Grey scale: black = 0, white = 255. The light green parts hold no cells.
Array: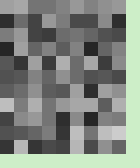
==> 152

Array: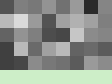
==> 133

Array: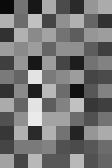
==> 171

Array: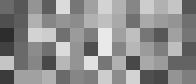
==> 87

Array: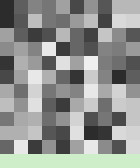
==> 184

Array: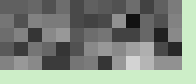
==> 123
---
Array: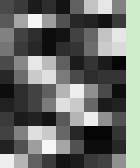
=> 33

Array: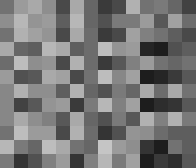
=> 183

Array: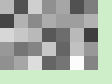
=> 152

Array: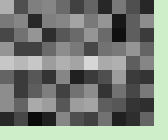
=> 141

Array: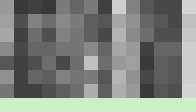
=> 145

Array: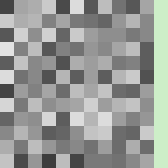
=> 173
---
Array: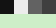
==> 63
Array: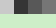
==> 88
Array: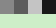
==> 92
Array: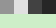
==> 66
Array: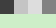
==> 130
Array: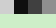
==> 64
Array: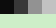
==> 56
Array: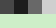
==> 71
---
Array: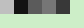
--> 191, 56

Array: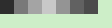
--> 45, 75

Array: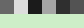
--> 103, 83

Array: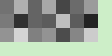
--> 114, 204

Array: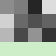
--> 141, 51

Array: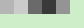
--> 181, 148
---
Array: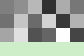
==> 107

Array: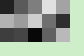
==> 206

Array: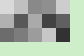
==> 170

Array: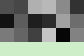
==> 30

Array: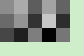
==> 51

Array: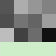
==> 100

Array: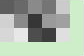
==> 54

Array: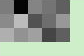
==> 82

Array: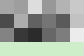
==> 97
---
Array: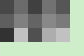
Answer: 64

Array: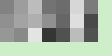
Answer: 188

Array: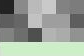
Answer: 186

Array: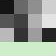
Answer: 143

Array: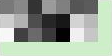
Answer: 51

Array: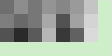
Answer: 119

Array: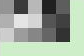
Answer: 184
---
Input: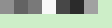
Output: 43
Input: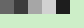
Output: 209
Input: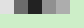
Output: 144
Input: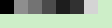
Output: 49
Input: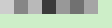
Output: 113
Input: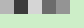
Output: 108
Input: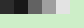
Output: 159
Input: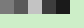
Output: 61
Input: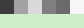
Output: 106
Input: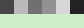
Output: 215
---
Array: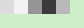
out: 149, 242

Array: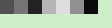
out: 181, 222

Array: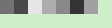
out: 173, 230

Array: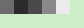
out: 73, 236

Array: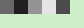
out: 148, 228

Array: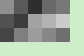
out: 163, 203

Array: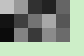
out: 115, 194

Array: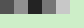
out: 35, 200

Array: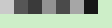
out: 146, 202
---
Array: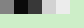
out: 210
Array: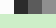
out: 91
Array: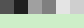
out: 228
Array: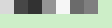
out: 107
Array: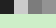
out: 124
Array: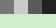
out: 91
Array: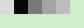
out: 163
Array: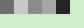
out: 166
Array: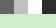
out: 253
